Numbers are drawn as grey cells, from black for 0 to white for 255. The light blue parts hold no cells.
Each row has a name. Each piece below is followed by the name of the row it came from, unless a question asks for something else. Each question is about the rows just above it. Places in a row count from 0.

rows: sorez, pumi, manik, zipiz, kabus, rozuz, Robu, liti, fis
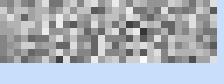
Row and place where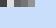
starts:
fis, 8
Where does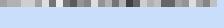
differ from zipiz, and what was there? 19, [90]
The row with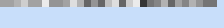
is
kabus
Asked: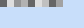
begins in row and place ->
Robu, 9
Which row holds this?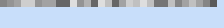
Robu
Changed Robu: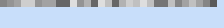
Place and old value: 17, [162]
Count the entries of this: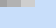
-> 5

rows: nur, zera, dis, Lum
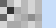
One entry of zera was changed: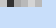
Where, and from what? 0, [212]
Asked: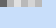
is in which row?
nur
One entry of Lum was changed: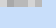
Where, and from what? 2, [169]
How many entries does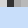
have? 4
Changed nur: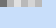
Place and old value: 0, [101]
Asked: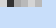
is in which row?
zera
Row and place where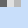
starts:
dis, 0

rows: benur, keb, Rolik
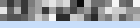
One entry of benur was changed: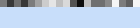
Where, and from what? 17, [111]
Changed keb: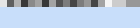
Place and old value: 15, [229]
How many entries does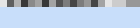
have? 20
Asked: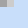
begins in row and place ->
benur, 5

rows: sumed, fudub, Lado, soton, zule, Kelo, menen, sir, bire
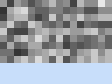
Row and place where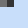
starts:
sir, 1
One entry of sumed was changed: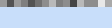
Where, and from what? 1, [68]
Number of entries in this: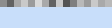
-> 16
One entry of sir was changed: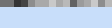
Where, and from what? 5, [155]

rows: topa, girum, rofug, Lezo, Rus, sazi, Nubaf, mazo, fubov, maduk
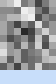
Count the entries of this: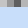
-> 4
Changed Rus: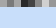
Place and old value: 5, [151]
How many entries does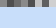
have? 8
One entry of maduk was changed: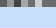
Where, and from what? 7, [122]
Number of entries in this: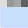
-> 4
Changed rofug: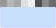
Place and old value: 2, [182]
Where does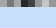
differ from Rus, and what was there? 6, [208]

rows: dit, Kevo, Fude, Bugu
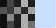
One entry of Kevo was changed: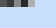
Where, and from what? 4, [161]
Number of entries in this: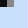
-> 2
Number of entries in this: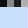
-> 4
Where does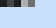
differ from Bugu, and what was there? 0, [15]

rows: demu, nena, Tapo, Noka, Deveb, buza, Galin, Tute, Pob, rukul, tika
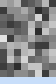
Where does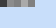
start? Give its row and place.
buza, 1
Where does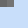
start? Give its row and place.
Pob, 4
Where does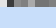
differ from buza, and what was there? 5, [128]
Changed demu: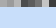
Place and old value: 6, [182]
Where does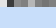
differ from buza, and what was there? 4, [170]
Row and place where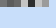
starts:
Deveb, 1

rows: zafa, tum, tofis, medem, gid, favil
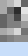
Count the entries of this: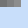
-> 3
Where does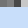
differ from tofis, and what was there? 0, [101]
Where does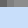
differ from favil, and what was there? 0, [115]
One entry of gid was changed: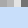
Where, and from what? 2, [215]
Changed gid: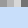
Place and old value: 0, [169]
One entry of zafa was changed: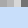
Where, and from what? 3, [101]
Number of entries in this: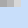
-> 3

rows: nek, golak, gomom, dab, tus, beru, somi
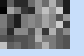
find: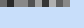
tus
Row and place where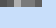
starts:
beru, 3
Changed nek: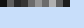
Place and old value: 3, [41]
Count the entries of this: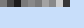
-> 10
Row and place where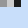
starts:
golak, 7
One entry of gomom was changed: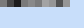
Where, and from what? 7, [137]

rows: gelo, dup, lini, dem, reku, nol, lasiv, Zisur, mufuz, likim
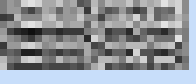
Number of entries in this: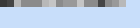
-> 18
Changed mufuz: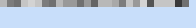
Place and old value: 9, [139]
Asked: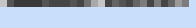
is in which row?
likim
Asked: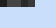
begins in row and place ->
reku, 5
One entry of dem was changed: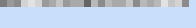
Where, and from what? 6, [169]

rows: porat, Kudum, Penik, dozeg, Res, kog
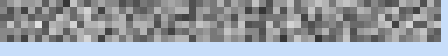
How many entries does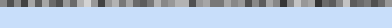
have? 56
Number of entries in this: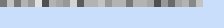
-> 29
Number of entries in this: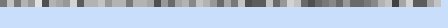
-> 63
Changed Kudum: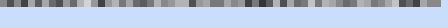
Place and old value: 57, [92]
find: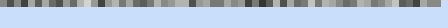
Kudum
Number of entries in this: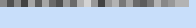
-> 27
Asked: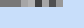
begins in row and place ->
Penik, 38

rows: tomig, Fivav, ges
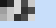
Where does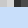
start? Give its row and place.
Fivav, 1
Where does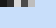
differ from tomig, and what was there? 4, [201]
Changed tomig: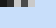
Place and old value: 2, [216]

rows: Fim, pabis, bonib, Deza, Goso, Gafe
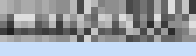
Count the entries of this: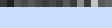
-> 16
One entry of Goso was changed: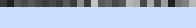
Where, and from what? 24, [44]

